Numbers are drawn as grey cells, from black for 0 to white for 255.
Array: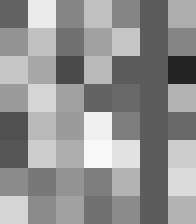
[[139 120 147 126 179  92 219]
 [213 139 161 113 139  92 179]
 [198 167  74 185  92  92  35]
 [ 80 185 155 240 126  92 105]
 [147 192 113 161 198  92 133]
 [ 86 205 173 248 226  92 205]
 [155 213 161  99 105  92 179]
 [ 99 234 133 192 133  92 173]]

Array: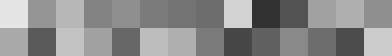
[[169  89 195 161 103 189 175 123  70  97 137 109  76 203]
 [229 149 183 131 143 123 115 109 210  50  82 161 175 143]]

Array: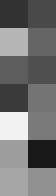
[[157  24]
 [ 50  73]
 [ 93  79]
 [181 101]
 [ 58 116]
 [242 122]
 [165 144]]

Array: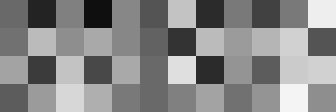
[[105  35 128  15 135  84 195  43 121  65 121 238]
 [163  59 195  72 169 105 223  43 148  92 203 209]
 [ 92 155 215 175 121 105 128 163 113 148 244 142]
 [113 187 142 169 135  98  51 187 155 181 209  84]]

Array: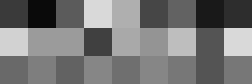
[[ 58  10  91 217 175  70  98  25  45]
 [105 126  98 134 111 134 119  84 119]
 [210 155 155  64 169 148 190  84 217]]

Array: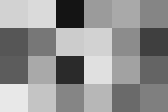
[[ 86 119 204 210 140  63]
 [ 92 169  42 224 162 100]
 [232 196 133 183 106 127]
 [210 218  20 155 169 133]]

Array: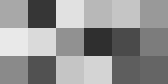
[[168  54 225 184 197 153]
 [138  81 197 212  94 101]
 [233 218 145  47  74 124]]

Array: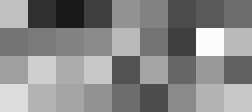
[[192  48  25  63 146 130  76  89 109]
 [116 122 130 138 186 116  63 252 186]
 [221 179 165 146 109  76 138 179 199]
 [159 207 172 199  82 165 102 153  96]]

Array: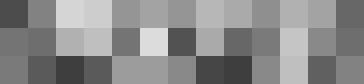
[[122  90  62  90 156 156 137  70  62 137 191  96 130]
 [116 110 177 191 116 220  82 170 103 122 197 137 110]
 [ 76 130 213 205 149 163 149 183 170 143 177 163 103]]
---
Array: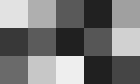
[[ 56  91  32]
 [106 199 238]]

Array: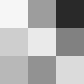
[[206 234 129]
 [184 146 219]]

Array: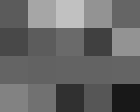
[[ 72  92 106]
 [100  98  99]]

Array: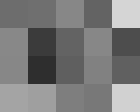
[[136  59  99]
 [135  46  95]]

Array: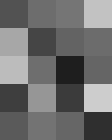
[[167  69  99]
 [188 110  30]]

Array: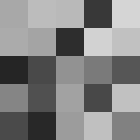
[[171 164  45]
 [ 37  73 146]]

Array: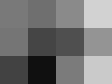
[[117  69  79]
 [ 66  16 123]]
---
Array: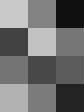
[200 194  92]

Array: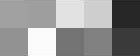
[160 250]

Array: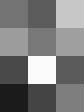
[115 120  90]

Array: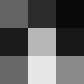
[100 183 137]

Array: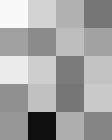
[249 139 123 201]

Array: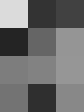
[219 101 150]

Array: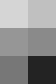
[213 138]
